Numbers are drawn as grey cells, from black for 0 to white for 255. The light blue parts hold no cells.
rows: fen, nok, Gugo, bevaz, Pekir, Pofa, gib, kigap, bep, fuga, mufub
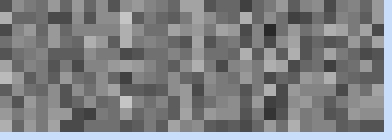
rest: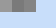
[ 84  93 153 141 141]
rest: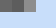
[122 112 153 122  74 103  93 153 141 175 112 103  93  93]
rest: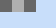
[141 112  64  74 112  84 132 122  93 153]
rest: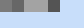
[103 103  64 103 122 153  93 132 141  74 122 132 103 153]
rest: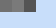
[132  74 141 163  84 103  84  93 153 103 163]
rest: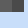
[103 153 112 175 122 132 132  93 103  84  84]
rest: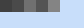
[122  93 153]

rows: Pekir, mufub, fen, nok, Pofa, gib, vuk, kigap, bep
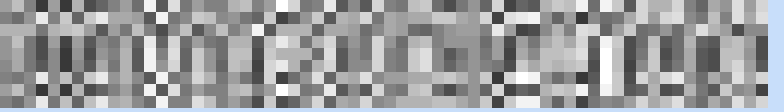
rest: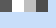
[119 201  77 110 169  89  77 191 191 149  77]
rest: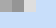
[158 213]
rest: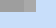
[169 191 201 179 149 201  56 213 255 243 149 110 138  56  89 255 201  77
 213 169 213 233 149 110 169 138 222 169 213]
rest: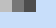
[158  67 158  89 138 119 169 101 233 101 213 110 158 119 110 179 179  89
 191 233 201 119 179 213 110 149 119 213 149 110 179 191 129 149 149 149
 110 158  77 158 119 169 191 169 213 101 243 201  77 110 191  89 110 179
 101  89 179 191 158  77]
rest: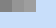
[158 129 233 158  67  77 138 179 129 222 213 101 158 201 110 119 149 110
 158 222 179 158  77 138 138]
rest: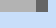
[169 169 158 110 138 169 158 110 101 129 149 158 158 129 233 158  67  77
 138 179 129 222 213 101 158 201 110 119 149 110 158 222 179 158  77 138
 138]

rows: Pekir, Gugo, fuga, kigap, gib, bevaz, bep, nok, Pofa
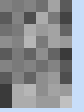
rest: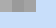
[100]
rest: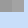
[100]
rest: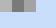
[154]
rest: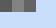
[142 154  78]
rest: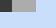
[154 154 192]

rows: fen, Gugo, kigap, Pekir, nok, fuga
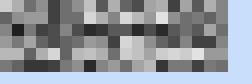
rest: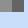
[ 77 132  65  65 132]
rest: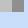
[100  77 132  65  65 132]
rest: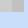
[164 204 214 204 226 154 154]
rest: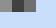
[143 193  89 175 100  77 164 175  65 164  89 175 132]

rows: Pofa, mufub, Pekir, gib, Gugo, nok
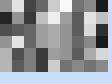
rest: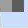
[226 192]
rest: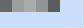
[216  47]
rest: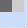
[249 115 136  26]
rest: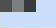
[158 148  91 170 216]
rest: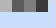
[204 115 136 115 136]

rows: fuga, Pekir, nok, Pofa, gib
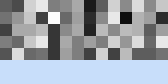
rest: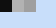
[44]
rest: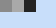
[187 138 187 178  93 159]
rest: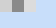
[138 199]

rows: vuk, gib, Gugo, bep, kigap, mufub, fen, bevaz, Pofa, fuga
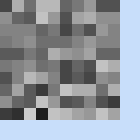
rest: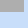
[111 174]
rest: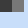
[194 174 174 111 174]
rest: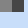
[ 90  70 143 131]
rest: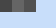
[194 174]
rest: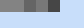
[111  81 152 131]

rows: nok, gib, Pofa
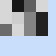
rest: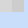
[131  33]
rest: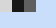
[215]
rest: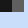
[215]
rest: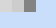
[33]

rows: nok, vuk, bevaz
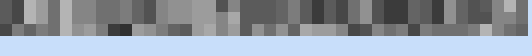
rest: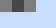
[112 112 112 124 180 133 112 100]
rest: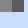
[ 91  91 100 124  91  59  91  71 112 145  82  59  59 100  91  59 145 100
  82  91 133 180 112]
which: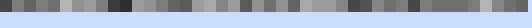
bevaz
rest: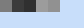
[124 100  91 156 168 133 156  91 145 112 145 100 168 156 156 133  71  82
 133 112 124  71 124 112 112 112 124 180 133 112 100]
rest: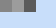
[145 112 145 100 168 156 156 133  71  82 133 112 124  71 124 112 112 112
 124 180 133 112 100]
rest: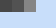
[112 124  71 124 112 112 112 124 180 133 112 100]
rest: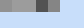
[ 91  91  91 100 124  91  59  91  71 112 145  82  59  59 100  91  59 145
 100  82  91 133 180 112]

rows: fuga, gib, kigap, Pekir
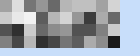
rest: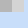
[150  60 171 105]
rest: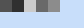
[150  82  82 128 203]

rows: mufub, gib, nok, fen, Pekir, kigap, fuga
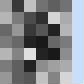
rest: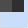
[213 171]
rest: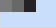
[ 25 104 123]

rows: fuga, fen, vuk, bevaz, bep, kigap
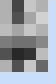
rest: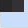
[188]
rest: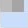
[198 177]
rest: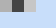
[177]
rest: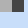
[198 177]
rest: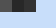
[188]

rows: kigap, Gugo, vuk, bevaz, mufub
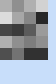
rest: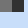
[49]
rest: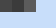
[155]

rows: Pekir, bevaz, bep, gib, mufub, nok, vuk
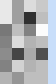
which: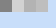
nok
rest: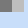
[130 252]
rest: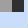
[190]
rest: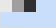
[190]
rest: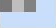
[252]

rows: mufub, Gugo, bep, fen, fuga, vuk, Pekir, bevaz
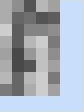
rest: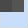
[193 161]
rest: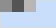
[161]
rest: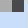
[ 84 193 161]
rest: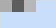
[205 122]
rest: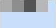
[161]
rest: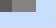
[142]
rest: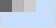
[122]

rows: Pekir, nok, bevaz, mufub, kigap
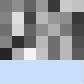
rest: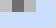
[92]
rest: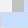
[111 184  92]

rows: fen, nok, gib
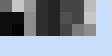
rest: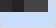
[187]
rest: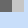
[151  46  36  69  69 187]
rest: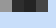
[ 69 187]
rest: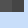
[198]
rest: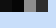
[ 36  69 123 141]
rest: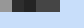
[187]

